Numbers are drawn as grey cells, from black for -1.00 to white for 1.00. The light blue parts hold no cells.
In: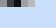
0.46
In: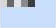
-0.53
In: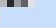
0.77
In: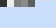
-0.26
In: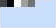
-0.10
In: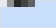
-0.23
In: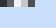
-0.37
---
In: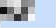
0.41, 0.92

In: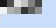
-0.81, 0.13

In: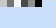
0.58, -0.98

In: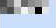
-0.41, 0.80

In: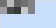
-0.11, 0.02

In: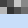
-0.49, -0.15

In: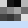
0.65, 0.76

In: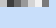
0.54, -0.04

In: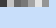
-0.54, 0.16
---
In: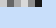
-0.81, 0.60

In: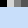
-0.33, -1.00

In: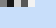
0.90, 0.00

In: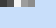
0.10, -0.54

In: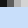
0.66, -0.85

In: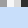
-0.63, 0.24

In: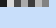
0.02, -0.78

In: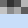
0.43, 0.53
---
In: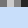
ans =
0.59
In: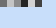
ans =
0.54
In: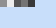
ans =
0.85
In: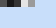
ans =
-0.81
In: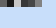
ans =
-0.80
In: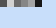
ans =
0.65
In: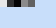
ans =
-0.62
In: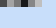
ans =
0.29
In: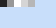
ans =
0.19
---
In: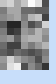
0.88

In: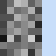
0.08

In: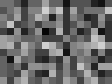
0.14

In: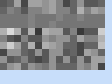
0.27

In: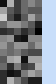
-0.04
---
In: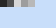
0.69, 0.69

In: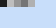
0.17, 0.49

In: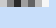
0.25, 0.93

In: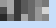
-0.30, 0.66

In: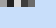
0.70, 0.70

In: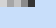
0.53, 0.66

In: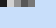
0.15, 0.64
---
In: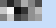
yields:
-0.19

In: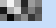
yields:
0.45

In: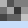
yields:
0.40

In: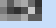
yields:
0.20

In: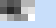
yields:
-0.15

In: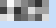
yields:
0.04

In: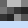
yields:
-0.21

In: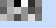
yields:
-0.07

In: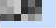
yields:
0.23
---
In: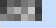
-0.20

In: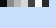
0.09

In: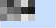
-0.57

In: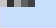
-0.60

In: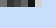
-0.59

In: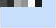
-0.66

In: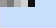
-0.05

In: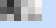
-0.67

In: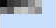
-0.57

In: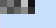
-0.05
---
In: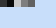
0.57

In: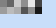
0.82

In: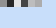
0.79

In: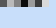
0.70

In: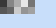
0.81

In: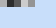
0.60
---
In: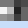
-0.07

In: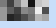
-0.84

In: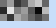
0.35

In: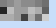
0.09

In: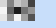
0.57

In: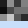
0.12
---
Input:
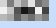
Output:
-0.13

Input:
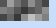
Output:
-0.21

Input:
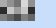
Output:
0.70

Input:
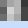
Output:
0.41

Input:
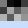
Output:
-0.98

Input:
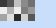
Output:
0.09

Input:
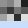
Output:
0.38
